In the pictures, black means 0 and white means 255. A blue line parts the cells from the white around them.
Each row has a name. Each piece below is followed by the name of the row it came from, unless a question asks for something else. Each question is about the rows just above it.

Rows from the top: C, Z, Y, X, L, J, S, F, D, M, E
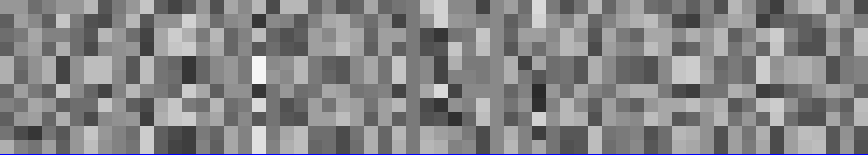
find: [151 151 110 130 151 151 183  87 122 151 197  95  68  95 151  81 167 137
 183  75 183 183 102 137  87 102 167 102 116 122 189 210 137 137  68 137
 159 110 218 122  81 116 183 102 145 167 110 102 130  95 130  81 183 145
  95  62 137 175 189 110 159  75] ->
C
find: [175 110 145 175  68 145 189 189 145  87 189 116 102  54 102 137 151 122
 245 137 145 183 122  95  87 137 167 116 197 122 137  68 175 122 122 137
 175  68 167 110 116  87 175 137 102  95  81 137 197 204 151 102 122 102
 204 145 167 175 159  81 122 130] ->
L
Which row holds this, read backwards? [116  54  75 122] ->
Y
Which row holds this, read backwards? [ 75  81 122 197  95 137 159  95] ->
Z
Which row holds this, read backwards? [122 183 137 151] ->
J
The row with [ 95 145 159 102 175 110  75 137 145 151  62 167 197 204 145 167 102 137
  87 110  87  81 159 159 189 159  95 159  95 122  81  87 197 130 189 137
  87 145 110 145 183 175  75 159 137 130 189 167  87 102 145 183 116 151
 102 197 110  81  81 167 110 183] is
X
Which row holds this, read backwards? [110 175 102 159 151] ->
D

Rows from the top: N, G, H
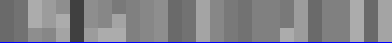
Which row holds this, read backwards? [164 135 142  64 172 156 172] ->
G
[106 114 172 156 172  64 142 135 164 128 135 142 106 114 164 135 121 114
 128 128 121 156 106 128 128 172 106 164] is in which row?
G
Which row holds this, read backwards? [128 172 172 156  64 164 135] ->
H

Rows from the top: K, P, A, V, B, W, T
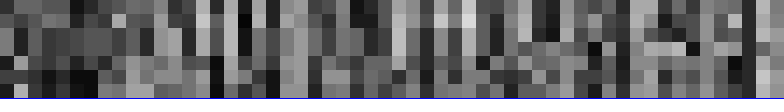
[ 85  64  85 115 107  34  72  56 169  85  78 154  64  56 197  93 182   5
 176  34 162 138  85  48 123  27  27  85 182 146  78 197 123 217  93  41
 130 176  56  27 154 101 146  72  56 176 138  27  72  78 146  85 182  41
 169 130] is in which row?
P
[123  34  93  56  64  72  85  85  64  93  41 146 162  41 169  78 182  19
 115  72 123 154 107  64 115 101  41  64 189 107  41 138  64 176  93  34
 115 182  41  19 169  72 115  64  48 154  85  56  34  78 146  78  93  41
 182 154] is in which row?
A

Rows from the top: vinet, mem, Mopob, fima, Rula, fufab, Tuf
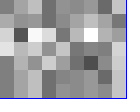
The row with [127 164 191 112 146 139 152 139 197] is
Tuf
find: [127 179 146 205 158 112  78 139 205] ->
Rula
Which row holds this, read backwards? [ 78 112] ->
Rula
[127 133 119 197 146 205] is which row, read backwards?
fima
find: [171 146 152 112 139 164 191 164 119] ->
mem

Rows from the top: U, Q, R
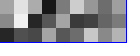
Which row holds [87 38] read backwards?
Q
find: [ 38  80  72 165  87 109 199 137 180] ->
R
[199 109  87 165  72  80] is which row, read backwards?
R
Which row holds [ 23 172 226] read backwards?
U
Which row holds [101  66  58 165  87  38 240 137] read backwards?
Q

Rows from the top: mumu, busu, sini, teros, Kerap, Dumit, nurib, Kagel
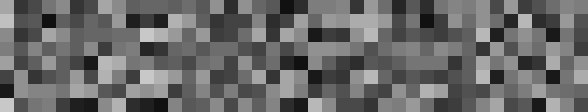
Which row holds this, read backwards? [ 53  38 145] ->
Kerap
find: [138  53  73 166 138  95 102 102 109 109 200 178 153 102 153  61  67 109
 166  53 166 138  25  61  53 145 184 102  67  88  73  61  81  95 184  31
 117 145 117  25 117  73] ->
sini
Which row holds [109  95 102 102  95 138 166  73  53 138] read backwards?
mumu
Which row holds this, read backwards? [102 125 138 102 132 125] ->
teros
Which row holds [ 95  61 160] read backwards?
nurib

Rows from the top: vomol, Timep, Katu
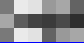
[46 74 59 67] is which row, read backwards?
Timep
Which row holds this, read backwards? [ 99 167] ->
vomol
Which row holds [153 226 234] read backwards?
vomol
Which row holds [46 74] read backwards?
Timep
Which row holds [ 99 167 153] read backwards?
vomol

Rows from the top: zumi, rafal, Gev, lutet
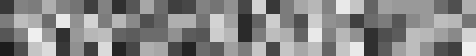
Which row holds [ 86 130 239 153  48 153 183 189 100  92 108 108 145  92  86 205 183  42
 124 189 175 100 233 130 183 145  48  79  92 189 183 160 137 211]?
Gev
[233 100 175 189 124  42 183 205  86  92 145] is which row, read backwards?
Gev
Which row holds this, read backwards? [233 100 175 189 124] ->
Gev
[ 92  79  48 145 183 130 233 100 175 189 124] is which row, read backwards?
Gev

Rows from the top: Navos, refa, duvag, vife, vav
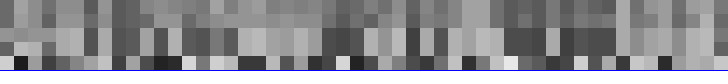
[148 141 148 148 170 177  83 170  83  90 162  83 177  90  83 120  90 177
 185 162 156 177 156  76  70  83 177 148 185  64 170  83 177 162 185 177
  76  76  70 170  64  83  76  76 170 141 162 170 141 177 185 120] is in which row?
duvag
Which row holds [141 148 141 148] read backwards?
refa

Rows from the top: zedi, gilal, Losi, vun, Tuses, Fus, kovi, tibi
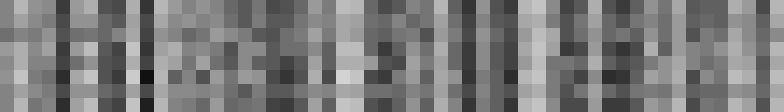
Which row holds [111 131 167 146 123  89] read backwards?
Tuses
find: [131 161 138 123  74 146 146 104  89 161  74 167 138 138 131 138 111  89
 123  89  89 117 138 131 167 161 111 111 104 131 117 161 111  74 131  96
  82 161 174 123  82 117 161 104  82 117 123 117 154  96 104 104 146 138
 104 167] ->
kovi
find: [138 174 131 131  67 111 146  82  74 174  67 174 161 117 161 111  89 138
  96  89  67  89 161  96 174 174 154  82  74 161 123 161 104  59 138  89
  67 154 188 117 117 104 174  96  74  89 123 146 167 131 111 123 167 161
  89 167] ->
Tuses

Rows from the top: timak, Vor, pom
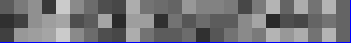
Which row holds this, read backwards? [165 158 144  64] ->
Vor
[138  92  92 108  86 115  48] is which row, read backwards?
Vor
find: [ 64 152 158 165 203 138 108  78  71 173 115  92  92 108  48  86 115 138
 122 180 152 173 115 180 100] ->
pom

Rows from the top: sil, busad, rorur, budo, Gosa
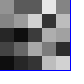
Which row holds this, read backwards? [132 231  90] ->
sil
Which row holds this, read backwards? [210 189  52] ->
Gosa
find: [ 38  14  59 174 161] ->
rorur
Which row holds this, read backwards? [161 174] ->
rorur
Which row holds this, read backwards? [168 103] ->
budo

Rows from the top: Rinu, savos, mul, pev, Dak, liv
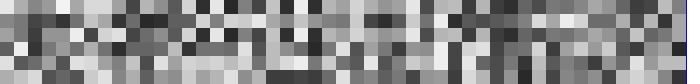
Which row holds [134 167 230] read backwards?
savos
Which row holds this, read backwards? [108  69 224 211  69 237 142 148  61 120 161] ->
pev
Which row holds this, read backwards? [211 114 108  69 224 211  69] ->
pev
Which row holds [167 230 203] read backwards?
savos
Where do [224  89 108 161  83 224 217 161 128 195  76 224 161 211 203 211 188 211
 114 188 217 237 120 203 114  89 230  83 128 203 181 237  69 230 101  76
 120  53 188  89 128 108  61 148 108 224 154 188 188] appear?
Dak

